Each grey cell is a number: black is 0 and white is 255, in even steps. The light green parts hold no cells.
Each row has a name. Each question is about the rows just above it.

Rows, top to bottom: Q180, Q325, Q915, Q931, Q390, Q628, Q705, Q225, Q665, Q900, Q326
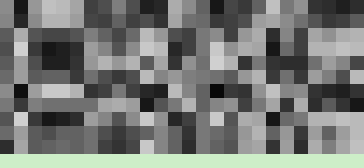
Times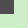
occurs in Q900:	3
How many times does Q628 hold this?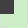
0
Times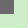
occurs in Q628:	1
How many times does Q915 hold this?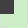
3
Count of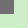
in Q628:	3
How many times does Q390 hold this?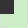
4

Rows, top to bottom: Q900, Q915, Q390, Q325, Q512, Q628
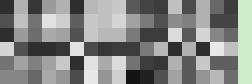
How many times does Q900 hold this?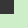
1
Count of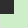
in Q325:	4
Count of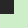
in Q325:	0

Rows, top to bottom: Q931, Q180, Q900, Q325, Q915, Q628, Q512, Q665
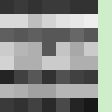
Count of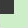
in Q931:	3
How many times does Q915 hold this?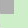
4
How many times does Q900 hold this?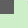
2
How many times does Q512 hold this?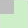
0
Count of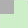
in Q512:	1
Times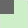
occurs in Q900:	1
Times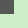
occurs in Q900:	4

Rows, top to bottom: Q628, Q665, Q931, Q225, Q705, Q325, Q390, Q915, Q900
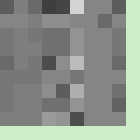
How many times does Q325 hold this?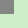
5
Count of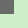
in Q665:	1
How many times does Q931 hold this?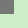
3
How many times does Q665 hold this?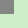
5

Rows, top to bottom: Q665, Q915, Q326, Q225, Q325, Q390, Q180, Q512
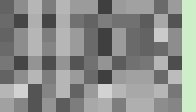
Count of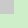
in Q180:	0
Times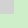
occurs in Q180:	2
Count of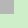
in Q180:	4
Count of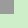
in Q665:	4

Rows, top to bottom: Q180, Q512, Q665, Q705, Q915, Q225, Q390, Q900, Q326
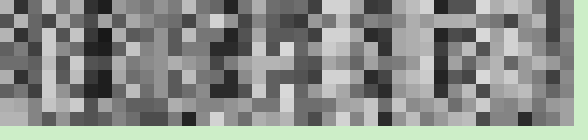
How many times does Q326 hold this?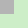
4
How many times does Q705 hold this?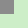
2
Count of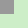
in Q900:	4
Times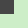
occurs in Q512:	6
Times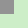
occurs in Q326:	4
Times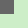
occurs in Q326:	0

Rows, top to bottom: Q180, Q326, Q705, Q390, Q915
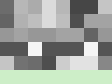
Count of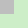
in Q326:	2
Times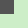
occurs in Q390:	6
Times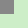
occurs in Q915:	1
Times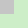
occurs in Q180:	1
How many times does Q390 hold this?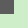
0
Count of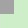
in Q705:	3

